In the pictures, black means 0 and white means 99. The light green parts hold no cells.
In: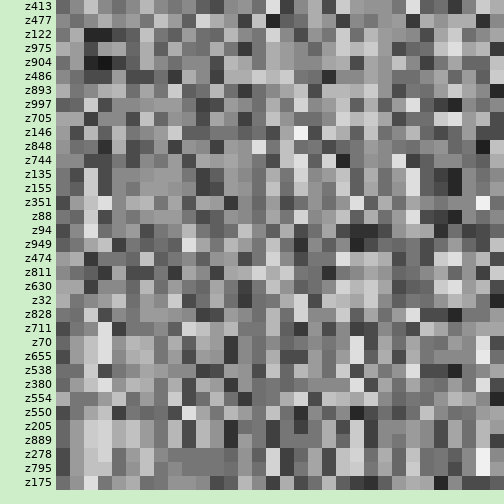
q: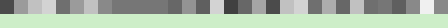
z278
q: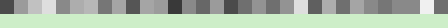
z351
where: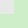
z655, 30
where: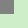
z413, 29
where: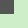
z351, 9

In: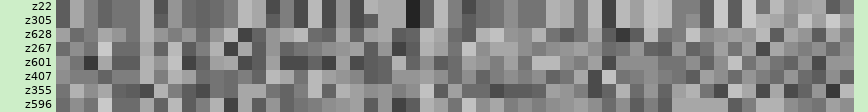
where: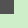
z22, 7
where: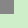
z407, 21

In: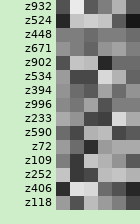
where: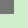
z996, 1
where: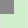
z996, 0
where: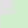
z406, 1

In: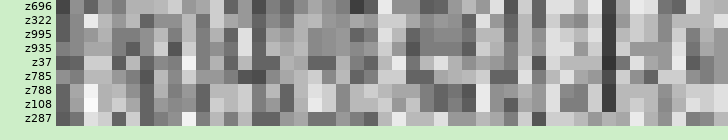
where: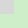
z37, 35
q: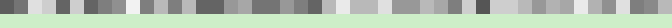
z287
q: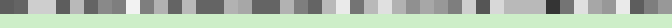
z37
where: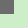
z995, 32
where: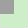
z108, 1
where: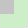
z108, 25

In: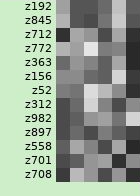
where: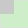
z845, 4
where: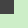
z897, 5

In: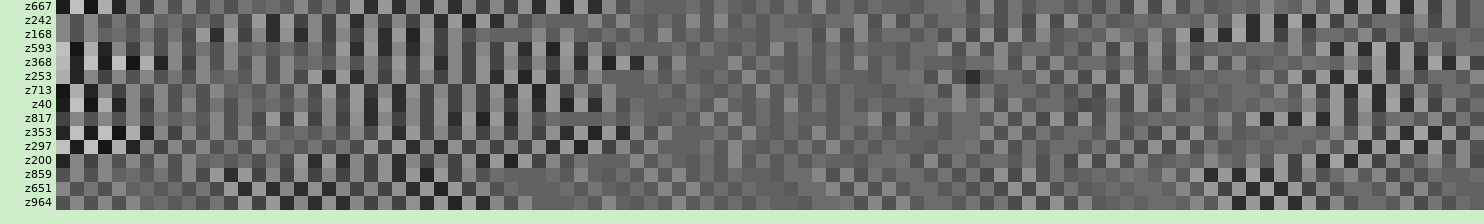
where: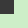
z713, 22
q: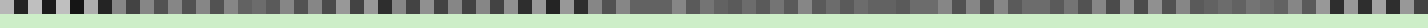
z368
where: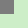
z817, 62

